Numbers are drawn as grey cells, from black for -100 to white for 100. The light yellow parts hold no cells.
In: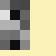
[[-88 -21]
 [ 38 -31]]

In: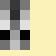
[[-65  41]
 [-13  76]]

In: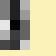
[[-74  20]
 [-96 -22]]

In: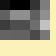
[[ 12  12]
 [-39 -39]]

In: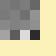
[[  0 -12]
 [  1   5]]

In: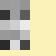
[[ 25 -29]
 [ 62  84]]

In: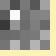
[[ 95 -12]
 [ 18 -15]]
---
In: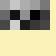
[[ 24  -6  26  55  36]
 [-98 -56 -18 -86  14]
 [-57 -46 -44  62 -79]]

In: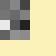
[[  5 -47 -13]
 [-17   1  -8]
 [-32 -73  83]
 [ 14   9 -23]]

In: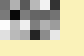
[[ 90 -60 -11  39 -30  44]
 [-23 -10  -4 -94  -2 -21]
 [ 39  22  98  49  87  -1]
 [ 10  81  76  46  36 -72]]

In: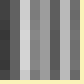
[[ 46 -14 -49 -25  62  -1  23 -26]
 [ 45 -17 -48 -24  61  -3  23 -26]
 [ 45 -14 -52 -24  63   1  24 -27]
 [ 46 -10 -57 -24  68   6  23 -31]
 [ 45 -13 -53 -24  65   2  24 -30]
 [ 47 -12 -54 -23  66   3  22 -30]
 [ 46 -10 -56 -24  67   5  23 -30]
 [ 46 -18 -46 -24  58  -4  22 -25]]

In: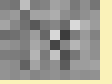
[[ 11  -8  -3  -8  49  -2   3  27  21  -5]
 [ 13  20  14  21 -16  28  27  36  11   2]
 [ 40  22  29   6 -11 -31  -5   5 -17  70]
 [ 21   2 -15 -12  -1  23 -19  69 -53  -3]
 [ 26  11  17  11   0  31  17 -46   6  42]
 [ 23  13  -2  -3  -7  41  -4  53 -39  -7]
 [ 23  27  14  10 -23  28   3  13 -28  23]
 [ 12  14  15  10  16   5  10  14   7  15]]

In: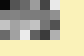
[[-46  83 -94 -34 -18  22]
 [ -4  13   0   3  -2  -3]
 [ -8 -36  53  28  41  52]
 [-54  38 -17  26  84 -25]]

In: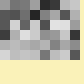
[[ 46  56  22  -9  -5  25 -66 -55]
 [-33  39 -32 -36 -13 -71   2  31]
 [ 75  22 -32  65 -22  59 -37  77]
 [ 56 -58 -52  38  74  59  13  20]
 [ 31  10  40  47  40  32  41   3]
 [ 59 -32  67  49  54  50  -7  48]]
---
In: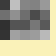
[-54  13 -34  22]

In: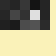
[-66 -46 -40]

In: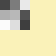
[-45  44 -51]

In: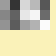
[ 22 -23  25]

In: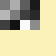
[-4 -3 95]

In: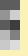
[-27  62]

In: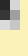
[-69  25]
